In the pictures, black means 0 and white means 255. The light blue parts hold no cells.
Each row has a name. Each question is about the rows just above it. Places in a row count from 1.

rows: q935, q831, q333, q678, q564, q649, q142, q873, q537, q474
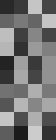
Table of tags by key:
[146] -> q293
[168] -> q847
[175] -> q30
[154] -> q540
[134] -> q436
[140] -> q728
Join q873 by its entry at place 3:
q436
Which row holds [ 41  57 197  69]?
q935
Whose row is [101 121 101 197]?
q831
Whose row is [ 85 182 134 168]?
q873
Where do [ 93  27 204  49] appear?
q474
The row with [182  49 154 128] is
q678

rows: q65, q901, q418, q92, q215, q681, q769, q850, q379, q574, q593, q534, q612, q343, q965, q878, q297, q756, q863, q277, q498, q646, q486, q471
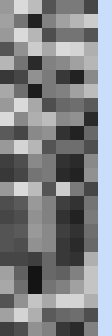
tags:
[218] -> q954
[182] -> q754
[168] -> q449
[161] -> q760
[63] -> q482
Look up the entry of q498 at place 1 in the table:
q449
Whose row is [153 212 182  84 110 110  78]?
q593
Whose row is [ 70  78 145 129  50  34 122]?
q878
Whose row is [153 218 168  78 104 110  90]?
q850

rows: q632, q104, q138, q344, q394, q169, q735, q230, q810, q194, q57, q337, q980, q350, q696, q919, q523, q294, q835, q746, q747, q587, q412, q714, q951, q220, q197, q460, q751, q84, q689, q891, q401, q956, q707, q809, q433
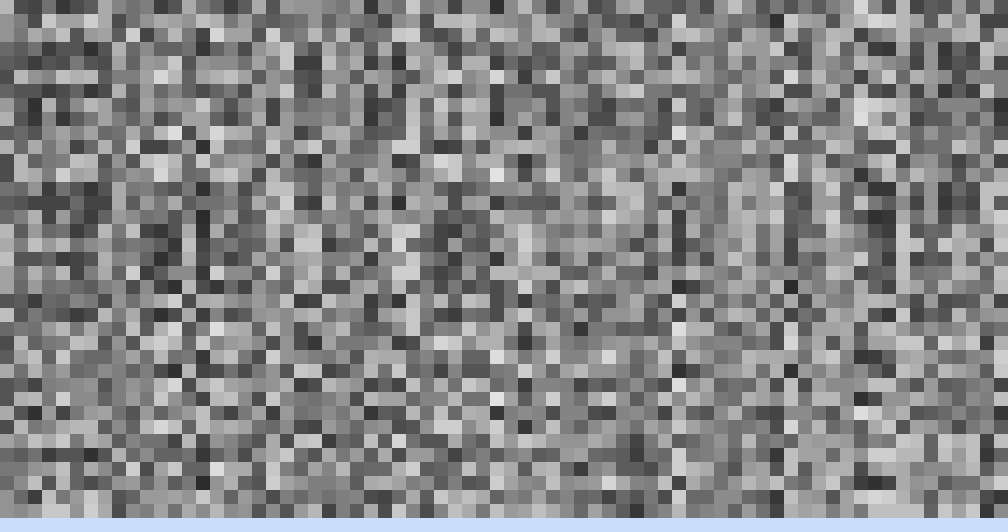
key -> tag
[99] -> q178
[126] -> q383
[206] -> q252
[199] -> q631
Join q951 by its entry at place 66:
q631
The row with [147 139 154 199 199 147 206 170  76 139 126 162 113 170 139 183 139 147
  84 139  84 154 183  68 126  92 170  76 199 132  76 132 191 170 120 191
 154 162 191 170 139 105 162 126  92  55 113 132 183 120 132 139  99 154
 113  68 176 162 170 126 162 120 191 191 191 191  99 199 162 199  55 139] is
q433
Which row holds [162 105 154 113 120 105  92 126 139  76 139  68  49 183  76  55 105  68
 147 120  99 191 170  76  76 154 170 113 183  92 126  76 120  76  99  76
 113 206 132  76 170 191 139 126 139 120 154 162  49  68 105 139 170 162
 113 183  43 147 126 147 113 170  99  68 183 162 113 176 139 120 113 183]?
q747

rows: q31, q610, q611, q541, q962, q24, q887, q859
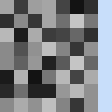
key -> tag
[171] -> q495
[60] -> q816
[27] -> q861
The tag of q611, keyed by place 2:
q861
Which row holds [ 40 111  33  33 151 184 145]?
q887
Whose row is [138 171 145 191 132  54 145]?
q859
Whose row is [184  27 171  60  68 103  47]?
q611
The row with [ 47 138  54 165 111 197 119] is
q610
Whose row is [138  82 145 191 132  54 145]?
q541

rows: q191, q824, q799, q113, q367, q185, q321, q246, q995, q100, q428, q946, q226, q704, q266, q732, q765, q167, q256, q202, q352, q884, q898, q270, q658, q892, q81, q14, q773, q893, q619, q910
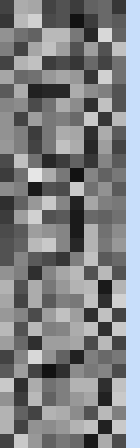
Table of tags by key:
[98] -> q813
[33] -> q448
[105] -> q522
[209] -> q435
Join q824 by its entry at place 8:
q522
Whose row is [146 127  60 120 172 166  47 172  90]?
q100
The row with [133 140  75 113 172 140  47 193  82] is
q246
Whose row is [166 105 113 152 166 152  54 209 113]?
q185
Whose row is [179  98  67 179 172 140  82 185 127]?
q893

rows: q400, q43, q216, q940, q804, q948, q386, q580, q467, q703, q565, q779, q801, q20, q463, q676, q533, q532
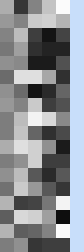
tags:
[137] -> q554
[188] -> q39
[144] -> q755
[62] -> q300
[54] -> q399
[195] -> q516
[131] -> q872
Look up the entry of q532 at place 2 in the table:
q755
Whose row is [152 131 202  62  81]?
q580

